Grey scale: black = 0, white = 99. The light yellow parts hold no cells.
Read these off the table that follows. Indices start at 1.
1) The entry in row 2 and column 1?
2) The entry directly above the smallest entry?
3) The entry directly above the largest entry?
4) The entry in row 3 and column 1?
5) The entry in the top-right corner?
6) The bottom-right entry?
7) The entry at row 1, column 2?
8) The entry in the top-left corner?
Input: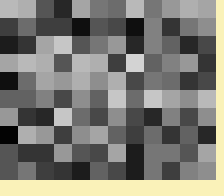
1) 24
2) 59
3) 15
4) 11
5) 64
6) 55
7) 68
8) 72

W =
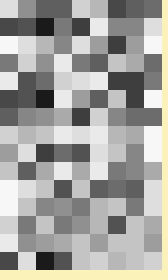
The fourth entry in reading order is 37
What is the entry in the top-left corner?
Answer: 86
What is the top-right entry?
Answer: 42
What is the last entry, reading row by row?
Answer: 81
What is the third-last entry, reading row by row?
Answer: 71
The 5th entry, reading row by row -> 81
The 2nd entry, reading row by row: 56
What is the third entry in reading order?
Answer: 37
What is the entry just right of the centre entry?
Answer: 91
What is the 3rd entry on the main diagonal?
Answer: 71
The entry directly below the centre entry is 32
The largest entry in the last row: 86
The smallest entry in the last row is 10
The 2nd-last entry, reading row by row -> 76

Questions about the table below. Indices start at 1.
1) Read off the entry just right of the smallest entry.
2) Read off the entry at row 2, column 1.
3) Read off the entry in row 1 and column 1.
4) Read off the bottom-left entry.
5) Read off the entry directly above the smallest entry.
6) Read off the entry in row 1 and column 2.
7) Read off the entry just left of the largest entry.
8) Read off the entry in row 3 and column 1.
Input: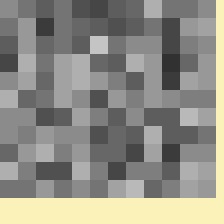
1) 40
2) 45
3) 54
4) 45
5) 27
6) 45
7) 36
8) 36

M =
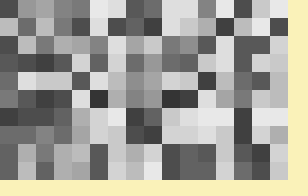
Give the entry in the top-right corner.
90
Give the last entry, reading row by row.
78
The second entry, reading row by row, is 59
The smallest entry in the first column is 25
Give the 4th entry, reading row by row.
51
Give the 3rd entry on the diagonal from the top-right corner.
34
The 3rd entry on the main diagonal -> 47
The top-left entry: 30
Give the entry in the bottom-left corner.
38
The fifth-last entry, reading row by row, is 38
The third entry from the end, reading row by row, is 42
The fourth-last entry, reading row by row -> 82

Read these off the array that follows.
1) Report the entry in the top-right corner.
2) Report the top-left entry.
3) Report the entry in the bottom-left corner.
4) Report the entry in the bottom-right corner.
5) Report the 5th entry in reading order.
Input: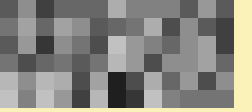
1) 35
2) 35
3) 75
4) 45
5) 40

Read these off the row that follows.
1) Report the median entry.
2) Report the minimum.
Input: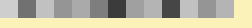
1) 62
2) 23

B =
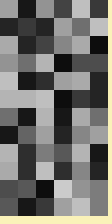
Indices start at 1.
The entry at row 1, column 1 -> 62
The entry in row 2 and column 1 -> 14
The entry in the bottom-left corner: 34
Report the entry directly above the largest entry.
18
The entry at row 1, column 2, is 9
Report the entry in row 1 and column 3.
57
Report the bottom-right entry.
48
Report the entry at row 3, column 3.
26
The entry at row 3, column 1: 66
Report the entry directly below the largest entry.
62
